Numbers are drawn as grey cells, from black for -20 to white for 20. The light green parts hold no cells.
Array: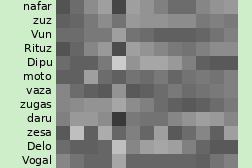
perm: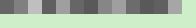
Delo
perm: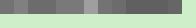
Vun

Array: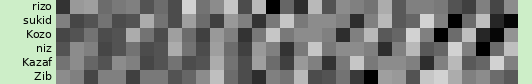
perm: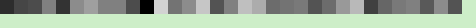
niz
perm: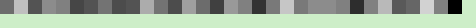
niz

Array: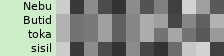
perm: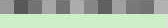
toka
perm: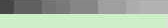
Butid

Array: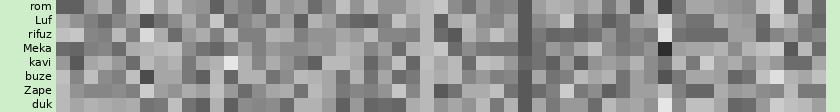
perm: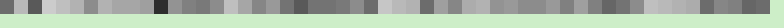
Meka
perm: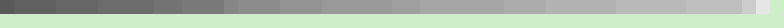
duk

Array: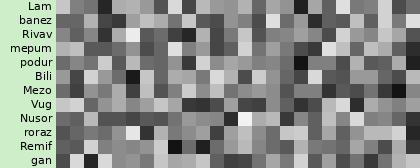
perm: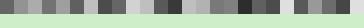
mepum
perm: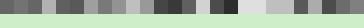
mepum
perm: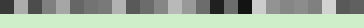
Remif
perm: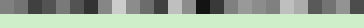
Mezo
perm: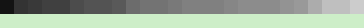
Mezo
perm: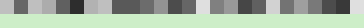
mepum
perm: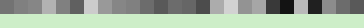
podur

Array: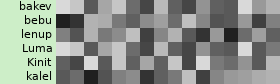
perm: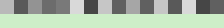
Kinit
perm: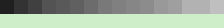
lenup
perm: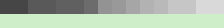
bakev
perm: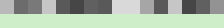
Luma
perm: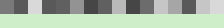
Luma
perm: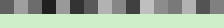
lenup

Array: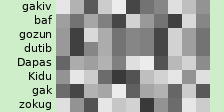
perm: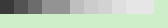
Kidu
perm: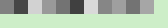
baf
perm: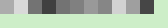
gozun
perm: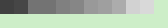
gozun
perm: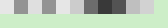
Kidu
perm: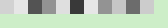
zokug
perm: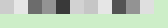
zokug

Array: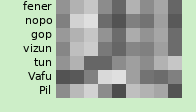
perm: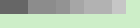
fener
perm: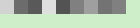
nopo

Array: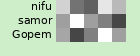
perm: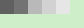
nifu
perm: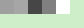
Gopem
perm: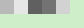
nifu
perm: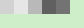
nifu
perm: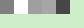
Gopem
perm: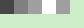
samor
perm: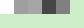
Gopem

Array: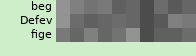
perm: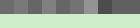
fige
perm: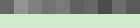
beg
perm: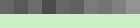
beg
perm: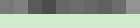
Defev
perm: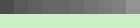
beg
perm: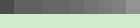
fige

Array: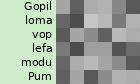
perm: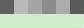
vop
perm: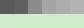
Pum
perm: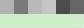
loma
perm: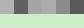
Pum
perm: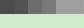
lefa
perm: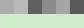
vop

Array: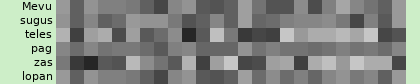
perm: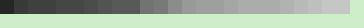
zas
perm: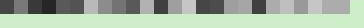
zas
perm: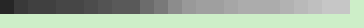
teles
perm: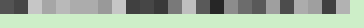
teles
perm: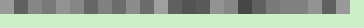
lopan
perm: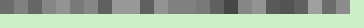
lopan

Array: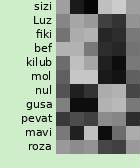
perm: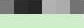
fiki
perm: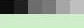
kilub
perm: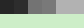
bef

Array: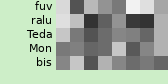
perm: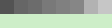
Teda
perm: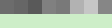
Mon
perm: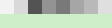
fuv

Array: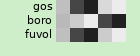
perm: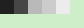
boro
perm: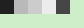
boro
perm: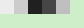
fuvol
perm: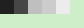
fuvol
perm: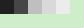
gos
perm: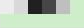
gos

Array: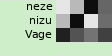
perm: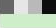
neze
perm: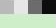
nizu
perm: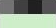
Vage

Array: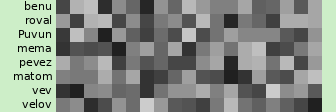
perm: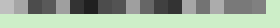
matom
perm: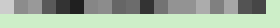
vev
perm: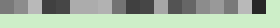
roval
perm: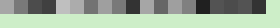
mema

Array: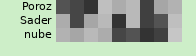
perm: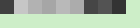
nube
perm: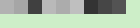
Poroz

